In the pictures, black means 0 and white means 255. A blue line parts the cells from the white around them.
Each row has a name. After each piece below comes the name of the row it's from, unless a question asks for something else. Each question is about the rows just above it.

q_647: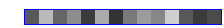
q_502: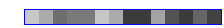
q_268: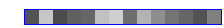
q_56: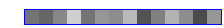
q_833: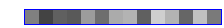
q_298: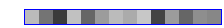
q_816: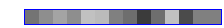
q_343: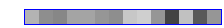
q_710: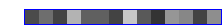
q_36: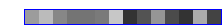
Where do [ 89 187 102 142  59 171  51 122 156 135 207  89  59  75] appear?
q_647
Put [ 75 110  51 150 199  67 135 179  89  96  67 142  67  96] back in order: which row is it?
q_710

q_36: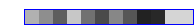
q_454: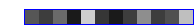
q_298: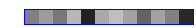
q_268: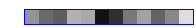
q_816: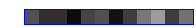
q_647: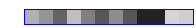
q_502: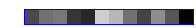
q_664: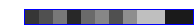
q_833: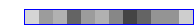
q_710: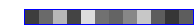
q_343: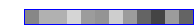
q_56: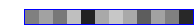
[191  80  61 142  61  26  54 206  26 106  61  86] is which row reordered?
q_454
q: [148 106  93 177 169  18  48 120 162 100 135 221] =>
q_268
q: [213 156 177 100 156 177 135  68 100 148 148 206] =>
q_833
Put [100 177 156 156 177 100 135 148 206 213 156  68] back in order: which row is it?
q_343

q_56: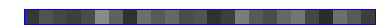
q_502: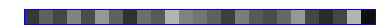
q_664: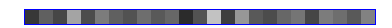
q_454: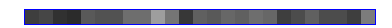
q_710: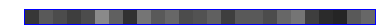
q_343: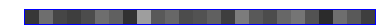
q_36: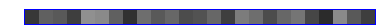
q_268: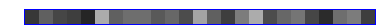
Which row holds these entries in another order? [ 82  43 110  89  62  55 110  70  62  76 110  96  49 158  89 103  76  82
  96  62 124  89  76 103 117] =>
q_343
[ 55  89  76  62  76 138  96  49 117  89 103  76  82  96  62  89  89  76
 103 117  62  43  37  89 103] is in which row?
q_710
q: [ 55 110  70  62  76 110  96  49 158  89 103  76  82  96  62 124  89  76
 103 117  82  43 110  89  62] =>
q_343
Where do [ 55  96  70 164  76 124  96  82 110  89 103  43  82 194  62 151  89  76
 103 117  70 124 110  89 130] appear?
q_664

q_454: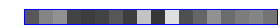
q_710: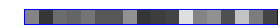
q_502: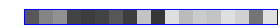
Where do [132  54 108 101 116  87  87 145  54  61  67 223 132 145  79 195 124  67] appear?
q_710
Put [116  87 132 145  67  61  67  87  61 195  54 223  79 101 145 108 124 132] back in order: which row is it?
q_454

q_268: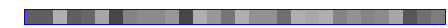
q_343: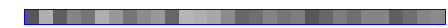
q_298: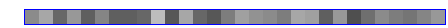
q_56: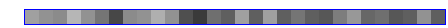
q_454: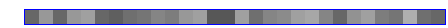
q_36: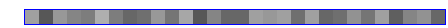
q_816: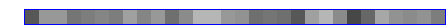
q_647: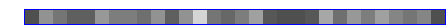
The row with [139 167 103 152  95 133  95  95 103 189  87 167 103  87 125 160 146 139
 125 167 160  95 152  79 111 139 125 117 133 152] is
q_298
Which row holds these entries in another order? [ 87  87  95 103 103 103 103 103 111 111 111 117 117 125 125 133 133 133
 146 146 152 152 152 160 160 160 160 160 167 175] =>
q_36
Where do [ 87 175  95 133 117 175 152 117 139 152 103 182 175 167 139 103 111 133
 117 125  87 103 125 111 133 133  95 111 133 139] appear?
q_343
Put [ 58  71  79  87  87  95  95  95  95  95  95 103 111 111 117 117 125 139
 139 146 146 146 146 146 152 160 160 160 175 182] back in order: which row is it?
q_56
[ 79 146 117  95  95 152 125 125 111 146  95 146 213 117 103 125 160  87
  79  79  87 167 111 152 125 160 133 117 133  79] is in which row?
q_647

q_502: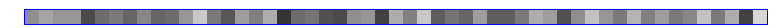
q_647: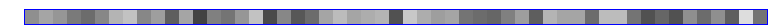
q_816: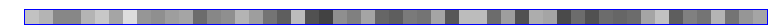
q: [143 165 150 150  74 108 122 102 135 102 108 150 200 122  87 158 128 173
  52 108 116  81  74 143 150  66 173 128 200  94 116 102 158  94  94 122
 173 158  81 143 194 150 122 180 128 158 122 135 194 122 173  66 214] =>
q_502
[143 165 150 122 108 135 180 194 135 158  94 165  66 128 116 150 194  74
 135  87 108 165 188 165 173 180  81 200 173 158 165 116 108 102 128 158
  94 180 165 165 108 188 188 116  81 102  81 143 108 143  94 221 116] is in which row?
q_647
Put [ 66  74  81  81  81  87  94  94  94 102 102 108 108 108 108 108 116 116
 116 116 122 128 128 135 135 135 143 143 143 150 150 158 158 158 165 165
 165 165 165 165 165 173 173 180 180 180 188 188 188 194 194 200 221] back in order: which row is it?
q_647

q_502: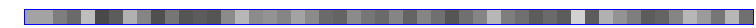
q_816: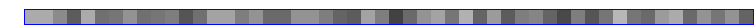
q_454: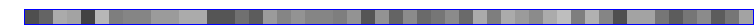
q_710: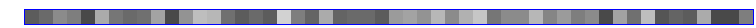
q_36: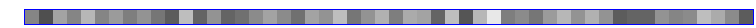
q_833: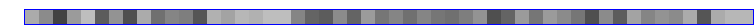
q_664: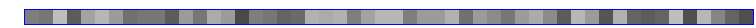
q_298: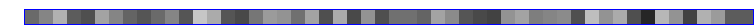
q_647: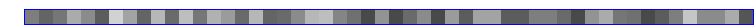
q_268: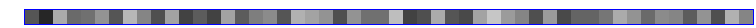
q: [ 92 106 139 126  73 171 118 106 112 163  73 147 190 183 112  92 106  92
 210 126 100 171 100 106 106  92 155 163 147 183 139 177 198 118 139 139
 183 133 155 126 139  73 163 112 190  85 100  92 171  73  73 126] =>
q_710
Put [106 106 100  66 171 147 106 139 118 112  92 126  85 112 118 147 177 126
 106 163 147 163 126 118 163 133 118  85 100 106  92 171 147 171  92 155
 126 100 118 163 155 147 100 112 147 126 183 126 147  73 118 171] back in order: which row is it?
q_816
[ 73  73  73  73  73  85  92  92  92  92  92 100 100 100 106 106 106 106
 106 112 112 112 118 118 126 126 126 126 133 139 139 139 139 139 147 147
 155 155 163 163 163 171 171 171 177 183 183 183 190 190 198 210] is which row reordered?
q_710
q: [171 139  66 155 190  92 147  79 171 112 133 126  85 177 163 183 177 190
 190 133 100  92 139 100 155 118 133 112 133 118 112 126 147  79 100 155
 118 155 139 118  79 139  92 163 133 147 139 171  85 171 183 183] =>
q_833
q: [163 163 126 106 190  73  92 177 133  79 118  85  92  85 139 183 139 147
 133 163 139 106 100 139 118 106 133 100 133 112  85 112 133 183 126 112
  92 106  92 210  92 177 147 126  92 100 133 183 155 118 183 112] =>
q_502
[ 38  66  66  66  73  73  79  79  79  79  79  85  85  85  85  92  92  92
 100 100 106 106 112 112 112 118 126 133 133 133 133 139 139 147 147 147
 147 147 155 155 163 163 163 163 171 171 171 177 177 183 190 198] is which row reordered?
q_268
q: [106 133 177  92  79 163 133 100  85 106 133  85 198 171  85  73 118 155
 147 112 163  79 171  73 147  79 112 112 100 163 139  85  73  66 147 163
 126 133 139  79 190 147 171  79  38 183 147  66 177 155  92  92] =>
q_298

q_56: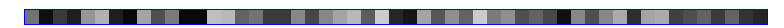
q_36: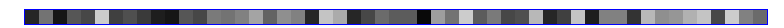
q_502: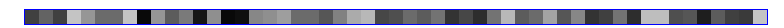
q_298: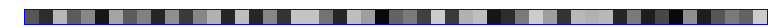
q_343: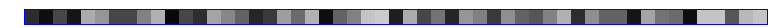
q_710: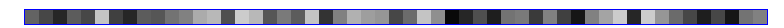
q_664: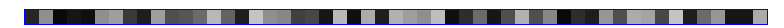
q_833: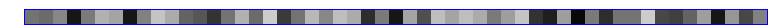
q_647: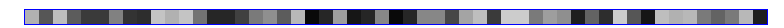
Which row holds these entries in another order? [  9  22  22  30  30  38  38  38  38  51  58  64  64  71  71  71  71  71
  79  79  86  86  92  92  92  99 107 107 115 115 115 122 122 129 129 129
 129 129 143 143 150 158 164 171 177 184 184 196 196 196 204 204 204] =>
q_36
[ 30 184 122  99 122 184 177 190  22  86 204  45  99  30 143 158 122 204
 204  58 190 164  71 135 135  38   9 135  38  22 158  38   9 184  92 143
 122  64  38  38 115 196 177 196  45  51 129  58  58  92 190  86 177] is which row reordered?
q_647
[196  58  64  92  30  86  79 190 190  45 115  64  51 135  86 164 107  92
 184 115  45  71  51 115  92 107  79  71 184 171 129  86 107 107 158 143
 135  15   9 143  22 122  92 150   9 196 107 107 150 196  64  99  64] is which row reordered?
q_502
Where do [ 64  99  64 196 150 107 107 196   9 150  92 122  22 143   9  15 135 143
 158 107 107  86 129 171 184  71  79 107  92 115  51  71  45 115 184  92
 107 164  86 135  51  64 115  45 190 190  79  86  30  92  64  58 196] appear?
q_502
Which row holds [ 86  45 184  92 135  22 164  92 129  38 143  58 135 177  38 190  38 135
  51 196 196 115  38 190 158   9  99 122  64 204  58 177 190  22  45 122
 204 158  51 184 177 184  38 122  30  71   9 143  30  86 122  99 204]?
q_298

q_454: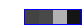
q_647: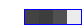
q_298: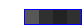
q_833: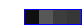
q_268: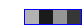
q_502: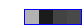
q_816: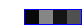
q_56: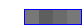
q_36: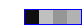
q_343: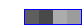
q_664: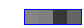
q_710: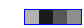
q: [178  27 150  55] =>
q_268
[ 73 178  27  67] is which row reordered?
q_502
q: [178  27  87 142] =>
q_710

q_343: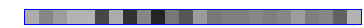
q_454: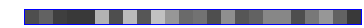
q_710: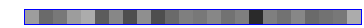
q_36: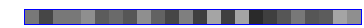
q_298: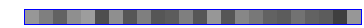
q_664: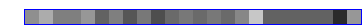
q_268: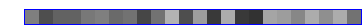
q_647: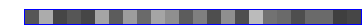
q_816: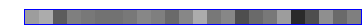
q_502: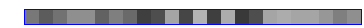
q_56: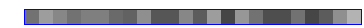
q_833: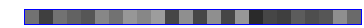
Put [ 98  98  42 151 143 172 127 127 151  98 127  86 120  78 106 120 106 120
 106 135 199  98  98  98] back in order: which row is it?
q_664
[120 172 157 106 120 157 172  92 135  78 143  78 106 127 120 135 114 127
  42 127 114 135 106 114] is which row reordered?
q_710
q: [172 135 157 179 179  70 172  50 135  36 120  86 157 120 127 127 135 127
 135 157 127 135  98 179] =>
q_343

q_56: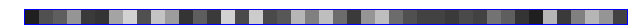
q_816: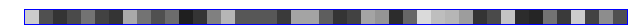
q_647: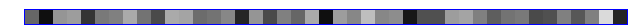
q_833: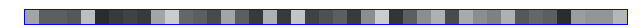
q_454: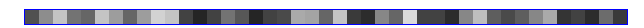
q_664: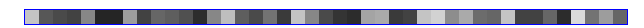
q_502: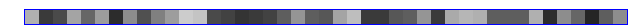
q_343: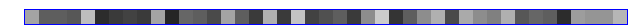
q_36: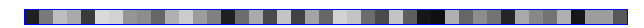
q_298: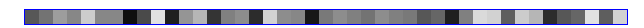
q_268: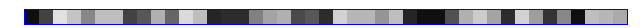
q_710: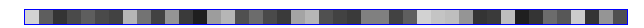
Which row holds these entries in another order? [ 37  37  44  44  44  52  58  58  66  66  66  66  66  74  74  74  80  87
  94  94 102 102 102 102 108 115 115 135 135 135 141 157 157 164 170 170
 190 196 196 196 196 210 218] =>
q_664
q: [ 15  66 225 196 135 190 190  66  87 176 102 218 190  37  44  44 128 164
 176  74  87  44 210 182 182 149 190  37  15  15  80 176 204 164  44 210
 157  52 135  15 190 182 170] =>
q_268
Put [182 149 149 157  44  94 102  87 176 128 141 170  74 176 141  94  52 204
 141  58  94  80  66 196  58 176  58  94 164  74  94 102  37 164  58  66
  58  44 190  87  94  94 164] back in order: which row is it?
q_343
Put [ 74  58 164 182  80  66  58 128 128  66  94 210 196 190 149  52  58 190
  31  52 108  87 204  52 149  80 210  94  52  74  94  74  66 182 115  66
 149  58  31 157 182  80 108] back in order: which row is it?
q_710

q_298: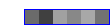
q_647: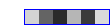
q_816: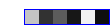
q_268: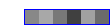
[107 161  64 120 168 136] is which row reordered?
q_268
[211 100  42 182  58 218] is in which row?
q_647

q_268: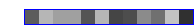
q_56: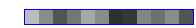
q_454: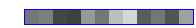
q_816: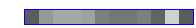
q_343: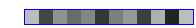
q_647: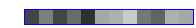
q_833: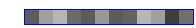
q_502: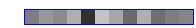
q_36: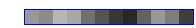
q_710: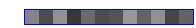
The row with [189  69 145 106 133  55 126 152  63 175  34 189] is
q_343
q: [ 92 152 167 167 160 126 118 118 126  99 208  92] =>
q_816
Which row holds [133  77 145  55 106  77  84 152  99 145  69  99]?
q_710

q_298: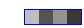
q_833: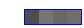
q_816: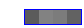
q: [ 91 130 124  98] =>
q_816
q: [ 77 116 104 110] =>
q_833

